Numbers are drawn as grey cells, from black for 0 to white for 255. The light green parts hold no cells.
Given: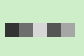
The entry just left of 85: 215
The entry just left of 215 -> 110
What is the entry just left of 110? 51

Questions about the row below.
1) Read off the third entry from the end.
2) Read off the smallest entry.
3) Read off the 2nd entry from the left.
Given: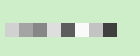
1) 249
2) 63
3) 164

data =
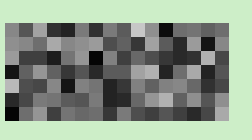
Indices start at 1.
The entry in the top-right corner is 110
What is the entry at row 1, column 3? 162
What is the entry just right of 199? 143
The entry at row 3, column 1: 155
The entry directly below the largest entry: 55
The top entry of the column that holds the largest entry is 199
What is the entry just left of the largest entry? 91
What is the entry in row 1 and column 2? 85
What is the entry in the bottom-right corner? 169
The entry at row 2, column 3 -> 110
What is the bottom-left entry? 5
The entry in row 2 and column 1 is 143
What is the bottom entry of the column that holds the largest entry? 78
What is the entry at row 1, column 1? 135
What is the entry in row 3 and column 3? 63
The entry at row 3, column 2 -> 63

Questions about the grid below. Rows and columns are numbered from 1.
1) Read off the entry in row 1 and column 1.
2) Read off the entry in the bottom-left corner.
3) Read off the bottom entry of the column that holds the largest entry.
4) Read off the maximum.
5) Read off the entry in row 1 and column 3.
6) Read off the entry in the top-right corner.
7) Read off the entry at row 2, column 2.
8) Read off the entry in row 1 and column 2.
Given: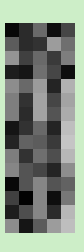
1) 8
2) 141
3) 190
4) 197
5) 105
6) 70
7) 43
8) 43

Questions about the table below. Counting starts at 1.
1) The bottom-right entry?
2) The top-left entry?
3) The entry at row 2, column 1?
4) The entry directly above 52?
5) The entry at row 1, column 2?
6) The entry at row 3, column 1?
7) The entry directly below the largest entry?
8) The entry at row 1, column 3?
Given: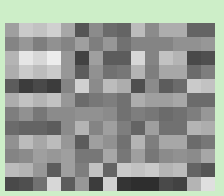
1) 223
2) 159
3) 132
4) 202
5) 202
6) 180
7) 202
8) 194

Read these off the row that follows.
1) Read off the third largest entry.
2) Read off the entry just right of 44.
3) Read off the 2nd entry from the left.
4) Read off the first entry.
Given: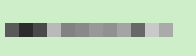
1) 170
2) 74
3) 44
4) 90

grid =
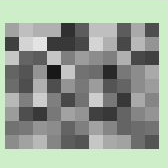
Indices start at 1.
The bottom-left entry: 140
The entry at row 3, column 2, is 100
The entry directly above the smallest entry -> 198
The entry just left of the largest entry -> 212
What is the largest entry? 227
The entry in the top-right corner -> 78
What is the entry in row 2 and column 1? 64
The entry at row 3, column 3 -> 92
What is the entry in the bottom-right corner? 84
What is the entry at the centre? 120
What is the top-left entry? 162
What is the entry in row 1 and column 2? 191
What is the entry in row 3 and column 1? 198
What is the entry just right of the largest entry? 56
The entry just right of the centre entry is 156
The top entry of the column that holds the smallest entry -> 176
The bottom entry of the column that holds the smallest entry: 133
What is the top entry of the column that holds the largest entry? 176
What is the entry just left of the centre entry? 148

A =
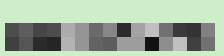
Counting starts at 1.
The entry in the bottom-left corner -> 64
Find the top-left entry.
77
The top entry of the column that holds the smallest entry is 192
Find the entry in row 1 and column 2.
93
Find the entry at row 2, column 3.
43
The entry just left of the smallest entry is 157
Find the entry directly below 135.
93
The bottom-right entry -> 113
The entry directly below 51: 64

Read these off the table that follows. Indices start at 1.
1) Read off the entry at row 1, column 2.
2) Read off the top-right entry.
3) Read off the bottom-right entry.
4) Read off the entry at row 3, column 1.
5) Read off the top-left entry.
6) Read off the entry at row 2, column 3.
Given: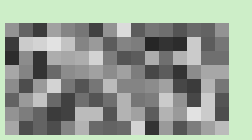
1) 99
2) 147
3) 187
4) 44
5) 147
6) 211

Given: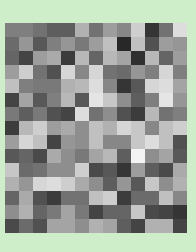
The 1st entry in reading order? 127
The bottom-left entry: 74
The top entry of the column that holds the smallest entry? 135
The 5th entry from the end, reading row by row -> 94
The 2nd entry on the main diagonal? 150
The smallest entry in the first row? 53
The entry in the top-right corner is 221
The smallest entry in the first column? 60
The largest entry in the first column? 199
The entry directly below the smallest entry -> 164
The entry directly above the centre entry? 114
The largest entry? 244
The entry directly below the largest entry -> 157
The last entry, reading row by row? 68
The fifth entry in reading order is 94
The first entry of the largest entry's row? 88
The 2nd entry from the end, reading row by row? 177
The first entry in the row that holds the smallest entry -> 107
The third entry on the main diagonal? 157
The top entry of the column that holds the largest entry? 206
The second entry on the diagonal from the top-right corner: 157
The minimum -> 40
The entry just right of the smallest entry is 192
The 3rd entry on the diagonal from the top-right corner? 184

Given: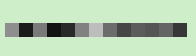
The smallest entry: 19
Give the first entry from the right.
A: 55
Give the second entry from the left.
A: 27
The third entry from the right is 85
